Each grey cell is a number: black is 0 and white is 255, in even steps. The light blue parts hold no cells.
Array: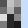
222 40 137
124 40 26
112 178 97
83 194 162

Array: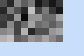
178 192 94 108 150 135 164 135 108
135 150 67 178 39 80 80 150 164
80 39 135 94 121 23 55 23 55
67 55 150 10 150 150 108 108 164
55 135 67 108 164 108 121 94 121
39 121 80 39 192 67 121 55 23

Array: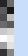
253 238
201 213
160 225
107 91
91 23
76 189
50 134
36 107

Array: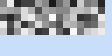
235 79 191 51 120 219 151 120 79 191 175 136 94 107 203
203 65 151 235 203 51 65 235 107 51 248 120 203 219 235
175 163 151 219 175 79 163 151 136 136 191 191 175 219 79
136 235 38 65 65 163 136 26 107 151 38 203 120 136 38
79 38 94 219 235 151 136 248 107 163 203 51 65 94 235

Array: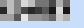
159 159 88 228 146 146 133 103 203 175
146 189 133 215 189 117 117 72 175 103
40 189 133 72 40 56 88 24 215 24

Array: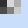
76 129 202
47 216 173

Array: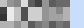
194 148 135 220 92 65 148 92 105 105
178 178 148 178 92 119 135 92 119 105
65 235 194 79 207 207 148 162 135 178
52 235 194 79 207 207 148 162 162 178

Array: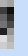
221 176
205 190
176 161
115 73
100 46
61 16
31 147

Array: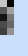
198 7
87 160
75 103
62 145
21 118
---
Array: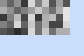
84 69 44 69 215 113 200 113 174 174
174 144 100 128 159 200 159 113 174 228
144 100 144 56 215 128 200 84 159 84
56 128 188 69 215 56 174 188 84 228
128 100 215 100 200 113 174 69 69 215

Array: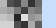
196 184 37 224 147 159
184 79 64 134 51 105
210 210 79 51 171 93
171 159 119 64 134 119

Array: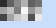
162 191 125 247 150 191
43 97 138 178 97 113
69 162 204 219 82 233

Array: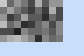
74 74 32 134 105 105 119 90 134
149 60 90 161 90 90 46 105 74
119 161 119 90 60 105 60 174 74
186 105 134 46 60 105 134 74 134
200 105 149 119 74 174 90 149 149
149 174 186 161 134 46 134 105 119

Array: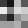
88 36 145 175
159 159 175 116
60 21 189 88
236 129 220 205

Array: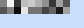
84 130 11 229 115 115 68 100 25 160
130 243 54 190 202 176 145 54 160 84

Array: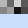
133 159 20 73
183 104 211 89

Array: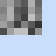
160 129 64 129 89 51
129 176 89 77 160 116
144 176 101 64 192 129
144 160 116 89 176 101
77 160 192 192 64 144
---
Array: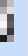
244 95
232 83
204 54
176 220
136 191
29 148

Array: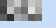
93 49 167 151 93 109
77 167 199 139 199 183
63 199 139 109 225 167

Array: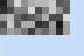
158 186 103 75 91 116 173 75 75 214
116 158 145 116 62 129 103 145 47 158
75 201 91 173 173 47 62 158 21 158
47 75 129 129 214 75 129 201 145 91
33 116 214 145 173 186 186 201 91 103

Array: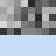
217 177 191 122 107 66 161 146
191 177 146 204 40 93 107 80
177 161 122 80 161 40 191 66
161 191 134 93 122 93 177 177
52 107 52 134 134 122 107 66

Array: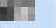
147 104 132 120 120
64 78 173 185 147
52 78 160 199 160

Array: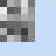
234 91 104 204 151
204 163 151 176 163
176 75 104 60 135
104 188 163 91 135
91 104 104 120 135
75 176 151 220 120

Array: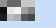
144 103 103 200 200
31 187 174 87 72
16 228 242 160 130

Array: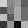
208 137 152 92
193 92 168 108
80 124 168 108
54 152 16 180
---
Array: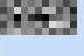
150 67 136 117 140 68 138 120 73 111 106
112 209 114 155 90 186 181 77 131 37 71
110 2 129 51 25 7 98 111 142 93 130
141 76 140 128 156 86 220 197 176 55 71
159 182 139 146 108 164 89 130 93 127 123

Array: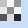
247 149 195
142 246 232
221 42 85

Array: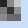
138 200 36
53 143 121
107 105 138

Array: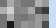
171 137 118 117 176 153 116
207 132 137 168 88 59 175
171 123 118 130 154 141 116
25 123 150 141 154 78 116

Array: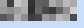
65 199 181 50 97 92 170 151 185 170 162
143 158 173 46 103 73 59 100 144 208 153
109 176 141 63 72 154 136 186 172 76 89

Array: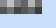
192 127 101 181 108 141
115 69 85 103 60 85

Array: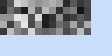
86 213 193 166 147 160 176 158 40 88 55 73 50
112 80 29 178 88 185 147 45 108 126 21 66 40
145 229 215 79 217 30 49 142 47 63 91 70 148
64 145 229 73 146 30 55 108 87 166 85 171 174
189 132 108 212 112 97 110 147 75 100 188 89 58

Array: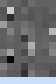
96 99 85 108 96 98 99 115
207 90 106 87 91 89 100 86
45 91 91 85 95 87 85 90
104 101 112 101 92 85 93 157
131 98 122 111 94 96 182 95
104 94 57 113 96 100 96 96
98 94 99 177 100 103 121 93
159 94 77 148 96 89 133 121
8 96 98 87 98 97 99 78
100 96 66 101 93 90 87 126
90 90 50 120 98 99 77 106
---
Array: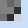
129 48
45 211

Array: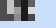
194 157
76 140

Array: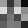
101 217
119 71

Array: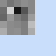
209 22
149 124

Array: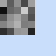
103 116
145 164

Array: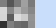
134 181
92 220

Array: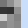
49 144
148 130

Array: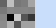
135 132
7 203

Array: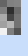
47 106
70 116
